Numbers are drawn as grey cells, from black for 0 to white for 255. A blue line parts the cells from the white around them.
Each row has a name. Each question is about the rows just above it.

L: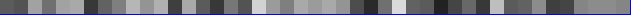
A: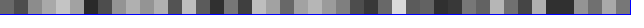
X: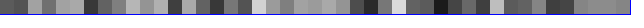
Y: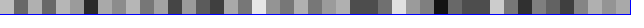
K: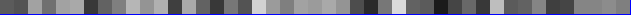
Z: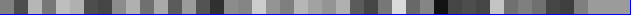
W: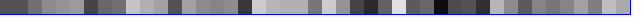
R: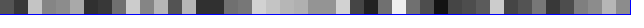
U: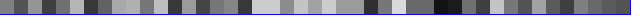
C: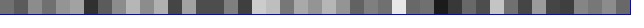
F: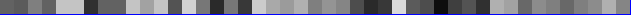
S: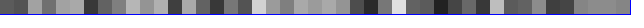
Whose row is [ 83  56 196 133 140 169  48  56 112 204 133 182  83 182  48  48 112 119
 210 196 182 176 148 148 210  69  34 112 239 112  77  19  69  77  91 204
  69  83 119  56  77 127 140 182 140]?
R
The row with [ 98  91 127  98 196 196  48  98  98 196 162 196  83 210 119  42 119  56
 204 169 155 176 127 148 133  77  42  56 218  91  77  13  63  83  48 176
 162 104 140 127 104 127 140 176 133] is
F
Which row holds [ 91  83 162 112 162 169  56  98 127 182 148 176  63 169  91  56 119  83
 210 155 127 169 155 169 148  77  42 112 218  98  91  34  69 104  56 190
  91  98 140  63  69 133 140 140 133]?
L

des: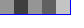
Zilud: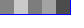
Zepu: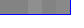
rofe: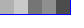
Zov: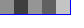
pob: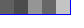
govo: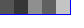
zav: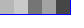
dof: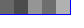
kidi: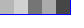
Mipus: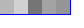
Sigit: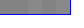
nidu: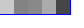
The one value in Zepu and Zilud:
[131]
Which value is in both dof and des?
[149]
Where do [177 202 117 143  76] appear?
rofe
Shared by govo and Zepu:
[143]
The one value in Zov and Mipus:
[149]

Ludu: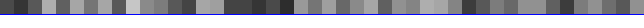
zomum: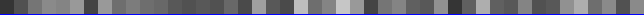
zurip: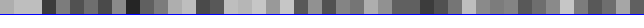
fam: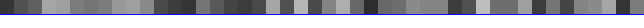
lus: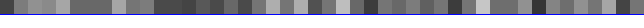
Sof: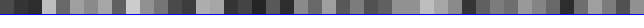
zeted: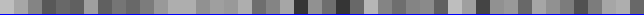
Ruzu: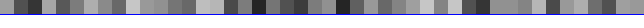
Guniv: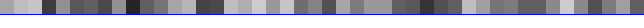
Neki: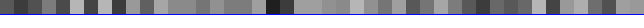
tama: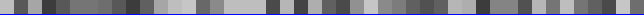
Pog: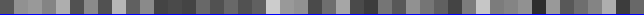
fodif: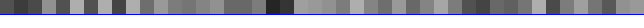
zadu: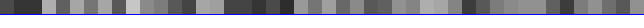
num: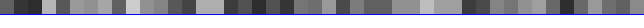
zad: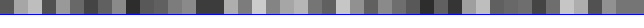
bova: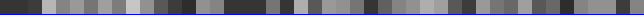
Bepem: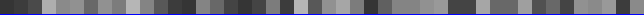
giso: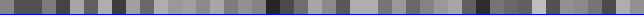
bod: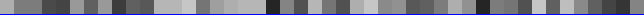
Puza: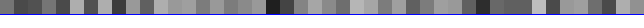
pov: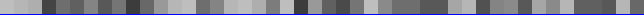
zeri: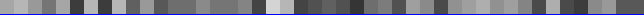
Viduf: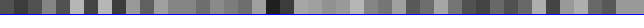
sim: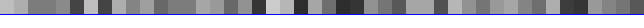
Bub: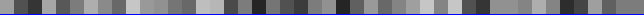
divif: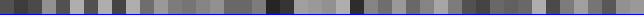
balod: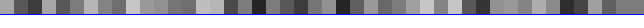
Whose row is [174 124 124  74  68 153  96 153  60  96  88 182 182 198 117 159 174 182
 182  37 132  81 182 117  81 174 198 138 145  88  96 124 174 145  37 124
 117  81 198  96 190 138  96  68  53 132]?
bod
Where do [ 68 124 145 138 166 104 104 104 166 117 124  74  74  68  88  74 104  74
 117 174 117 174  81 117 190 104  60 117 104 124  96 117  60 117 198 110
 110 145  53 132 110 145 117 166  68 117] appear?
lus
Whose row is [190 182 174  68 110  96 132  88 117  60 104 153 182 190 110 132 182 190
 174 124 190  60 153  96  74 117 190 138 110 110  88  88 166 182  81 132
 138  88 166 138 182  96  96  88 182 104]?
pov
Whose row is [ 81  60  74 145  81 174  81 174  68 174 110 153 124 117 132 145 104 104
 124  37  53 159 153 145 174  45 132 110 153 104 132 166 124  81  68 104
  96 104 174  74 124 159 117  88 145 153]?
divif
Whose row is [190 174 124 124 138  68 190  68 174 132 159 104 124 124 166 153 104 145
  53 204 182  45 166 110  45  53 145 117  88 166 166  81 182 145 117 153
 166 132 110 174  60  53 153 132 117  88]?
sim
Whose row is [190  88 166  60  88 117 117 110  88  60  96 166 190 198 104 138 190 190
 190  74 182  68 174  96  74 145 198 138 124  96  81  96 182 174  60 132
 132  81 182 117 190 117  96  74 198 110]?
tama

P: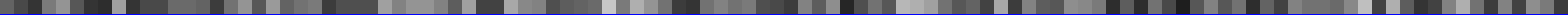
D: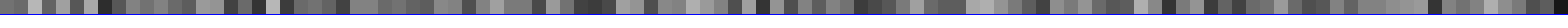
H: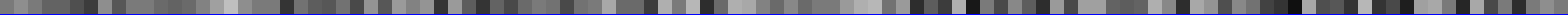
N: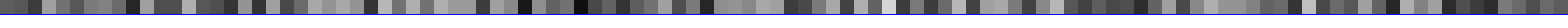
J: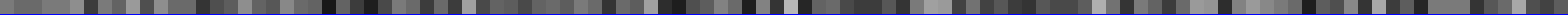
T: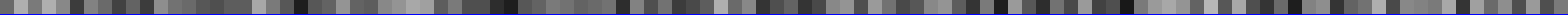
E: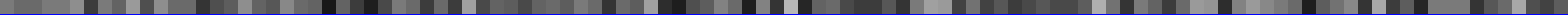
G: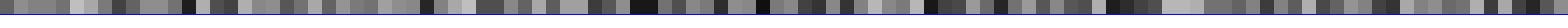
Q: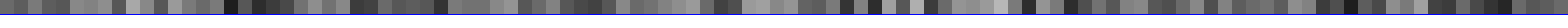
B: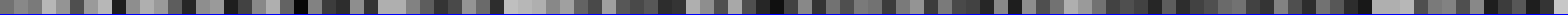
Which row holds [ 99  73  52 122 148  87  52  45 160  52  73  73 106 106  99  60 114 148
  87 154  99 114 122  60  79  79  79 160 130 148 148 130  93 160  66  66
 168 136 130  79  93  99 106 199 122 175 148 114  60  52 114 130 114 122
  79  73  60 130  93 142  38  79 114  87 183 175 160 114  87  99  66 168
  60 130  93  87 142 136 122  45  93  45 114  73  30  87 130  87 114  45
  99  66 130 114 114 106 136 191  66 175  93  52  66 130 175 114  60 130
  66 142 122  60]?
P
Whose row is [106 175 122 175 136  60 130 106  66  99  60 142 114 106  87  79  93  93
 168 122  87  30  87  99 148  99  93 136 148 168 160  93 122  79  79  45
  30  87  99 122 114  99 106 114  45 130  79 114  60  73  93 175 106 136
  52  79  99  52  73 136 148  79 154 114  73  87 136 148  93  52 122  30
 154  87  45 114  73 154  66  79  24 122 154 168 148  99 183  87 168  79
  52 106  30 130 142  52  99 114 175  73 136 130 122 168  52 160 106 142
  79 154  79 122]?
T

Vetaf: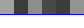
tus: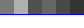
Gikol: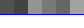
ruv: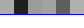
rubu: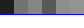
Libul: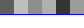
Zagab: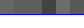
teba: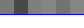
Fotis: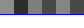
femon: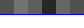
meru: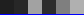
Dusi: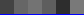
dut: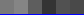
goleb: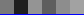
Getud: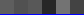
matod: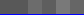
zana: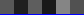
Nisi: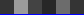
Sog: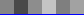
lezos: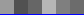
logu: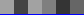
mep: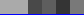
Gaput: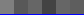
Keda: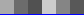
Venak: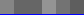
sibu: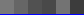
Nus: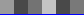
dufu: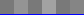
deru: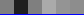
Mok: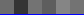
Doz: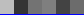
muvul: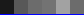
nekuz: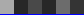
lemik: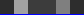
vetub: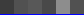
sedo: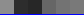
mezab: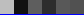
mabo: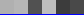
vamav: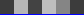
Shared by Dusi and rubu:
[115]
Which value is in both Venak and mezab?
[94]
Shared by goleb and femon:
[94]
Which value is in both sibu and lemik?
[60]
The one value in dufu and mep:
[121]
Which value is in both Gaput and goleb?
[94]
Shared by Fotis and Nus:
[73]

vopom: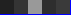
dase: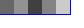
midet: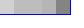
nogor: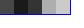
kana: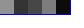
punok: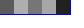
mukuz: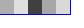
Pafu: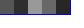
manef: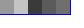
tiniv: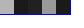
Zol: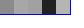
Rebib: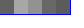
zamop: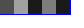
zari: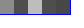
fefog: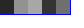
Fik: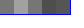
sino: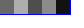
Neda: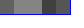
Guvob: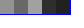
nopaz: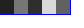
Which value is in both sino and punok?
[174]
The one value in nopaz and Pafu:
[46]
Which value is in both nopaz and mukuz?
[217]
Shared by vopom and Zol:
[33]

